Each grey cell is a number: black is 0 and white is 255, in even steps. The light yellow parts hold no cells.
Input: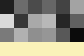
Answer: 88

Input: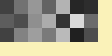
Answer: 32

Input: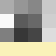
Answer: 69

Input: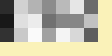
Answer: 216

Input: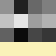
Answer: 70

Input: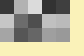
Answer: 159

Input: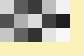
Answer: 227

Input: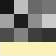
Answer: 62
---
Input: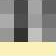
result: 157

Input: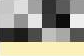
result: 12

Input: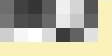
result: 200

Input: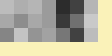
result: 112

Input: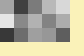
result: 131

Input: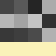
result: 196

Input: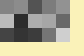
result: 166

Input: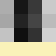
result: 69

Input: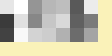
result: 96
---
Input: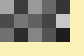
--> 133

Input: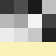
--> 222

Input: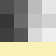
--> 85

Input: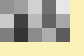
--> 139

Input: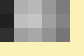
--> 168

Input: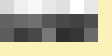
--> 47

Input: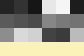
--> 67

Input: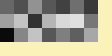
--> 127
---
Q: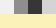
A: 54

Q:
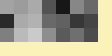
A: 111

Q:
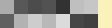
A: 70

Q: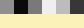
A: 188

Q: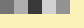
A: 209

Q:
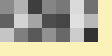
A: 204

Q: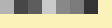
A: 123

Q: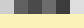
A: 60

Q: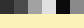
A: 11

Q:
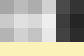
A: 66
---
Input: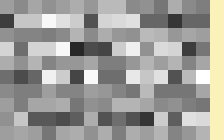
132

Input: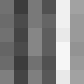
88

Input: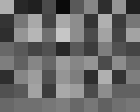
97

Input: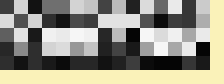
5

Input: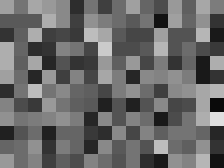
131
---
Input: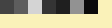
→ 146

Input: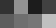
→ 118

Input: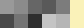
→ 196

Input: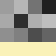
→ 77

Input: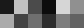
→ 125

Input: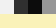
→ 12

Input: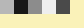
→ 238

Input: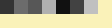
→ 66

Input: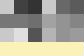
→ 147

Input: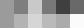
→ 171
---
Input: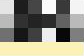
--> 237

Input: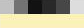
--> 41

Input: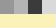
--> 180

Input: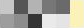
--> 52

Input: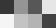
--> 195

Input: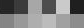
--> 188

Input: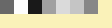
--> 218

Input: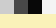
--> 72

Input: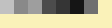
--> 53
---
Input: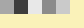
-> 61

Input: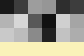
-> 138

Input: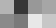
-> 138

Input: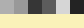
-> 54

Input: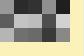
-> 112

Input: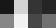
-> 135
